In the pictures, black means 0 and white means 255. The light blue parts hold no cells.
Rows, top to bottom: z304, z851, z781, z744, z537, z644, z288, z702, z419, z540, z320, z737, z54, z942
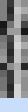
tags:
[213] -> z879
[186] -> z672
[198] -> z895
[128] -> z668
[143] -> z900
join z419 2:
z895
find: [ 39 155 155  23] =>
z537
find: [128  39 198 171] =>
z851
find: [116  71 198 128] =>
z644
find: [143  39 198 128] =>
z702
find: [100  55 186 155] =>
z320

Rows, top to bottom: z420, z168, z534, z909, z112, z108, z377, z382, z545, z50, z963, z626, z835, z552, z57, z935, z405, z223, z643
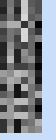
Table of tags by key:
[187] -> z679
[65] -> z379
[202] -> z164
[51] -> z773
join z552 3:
z773
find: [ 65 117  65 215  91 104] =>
z534
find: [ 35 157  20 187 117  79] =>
z835
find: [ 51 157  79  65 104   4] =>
z935
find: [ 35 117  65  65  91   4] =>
z50
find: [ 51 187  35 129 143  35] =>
z545
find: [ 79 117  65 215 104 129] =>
z108

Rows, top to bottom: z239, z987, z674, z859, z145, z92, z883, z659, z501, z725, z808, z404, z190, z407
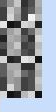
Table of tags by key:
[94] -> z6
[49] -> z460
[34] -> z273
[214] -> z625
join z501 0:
z625
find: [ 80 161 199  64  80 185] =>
z883
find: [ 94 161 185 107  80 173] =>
z808
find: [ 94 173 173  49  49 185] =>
z725
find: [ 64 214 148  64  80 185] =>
z190

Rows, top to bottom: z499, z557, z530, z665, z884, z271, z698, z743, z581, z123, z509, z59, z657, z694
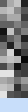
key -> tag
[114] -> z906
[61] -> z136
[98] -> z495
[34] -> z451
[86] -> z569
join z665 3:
z495
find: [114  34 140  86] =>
z698
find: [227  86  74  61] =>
z694
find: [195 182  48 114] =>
z657
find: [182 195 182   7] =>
z581
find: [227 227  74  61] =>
z509

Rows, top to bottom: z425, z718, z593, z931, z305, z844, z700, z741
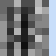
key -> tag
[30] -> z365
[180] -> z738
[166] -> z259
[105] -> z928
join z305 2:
z738
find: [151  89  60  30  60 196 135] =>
z844
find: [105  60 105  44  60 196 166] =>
z718
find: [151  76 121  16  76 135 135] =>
z931
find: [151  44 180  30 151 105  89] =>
z305

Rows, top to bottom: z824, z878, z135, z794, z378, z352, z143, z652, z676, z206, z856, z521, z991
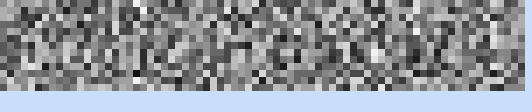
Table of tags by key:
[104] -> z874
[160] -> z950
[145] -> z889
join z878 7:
z950
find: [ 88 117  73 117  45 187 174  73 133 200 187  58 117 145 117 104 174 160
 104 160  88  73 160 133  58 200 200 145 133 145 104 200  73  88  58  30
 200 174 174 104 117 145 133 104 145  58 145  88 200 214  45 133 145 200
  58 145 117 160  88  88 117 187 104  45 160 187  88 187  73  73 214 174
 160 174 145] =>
z143

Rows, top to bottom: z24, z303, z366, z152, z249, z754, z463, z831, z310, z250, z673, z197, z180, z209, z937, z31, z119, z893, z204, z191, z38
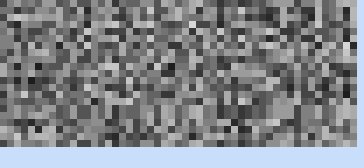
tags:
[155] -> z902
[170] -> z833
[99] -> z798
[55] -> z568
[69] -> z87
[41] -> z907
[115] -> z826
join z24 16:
z568
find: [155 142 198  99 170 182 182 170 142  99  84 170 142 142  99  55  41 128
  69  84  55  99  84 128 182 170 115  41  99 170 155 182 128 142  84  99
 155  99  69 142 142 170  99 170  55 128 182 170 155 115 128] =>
z191
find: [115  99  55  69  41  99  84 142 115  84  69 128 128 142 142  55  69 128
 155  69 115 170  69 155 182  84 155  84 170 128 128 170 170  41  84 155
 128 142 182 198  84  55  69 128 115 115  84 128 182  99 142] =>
z893

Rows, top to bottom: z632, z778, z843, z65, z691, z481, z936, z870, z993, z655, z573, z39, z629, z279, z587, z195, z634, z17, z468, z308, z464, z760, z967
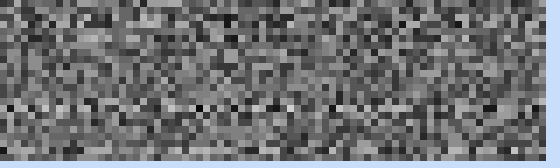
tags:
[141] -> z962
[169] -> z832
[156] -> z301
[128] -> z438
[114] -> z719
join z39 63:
z719
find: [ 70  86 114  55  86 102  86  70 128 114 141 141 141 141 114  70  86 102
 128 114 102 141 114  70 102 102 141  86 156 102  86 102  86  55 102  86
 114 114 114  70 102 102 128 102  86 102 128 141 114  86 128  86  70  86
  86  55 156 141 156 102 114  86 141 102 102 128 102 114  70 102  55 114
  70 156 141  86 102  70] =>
z936

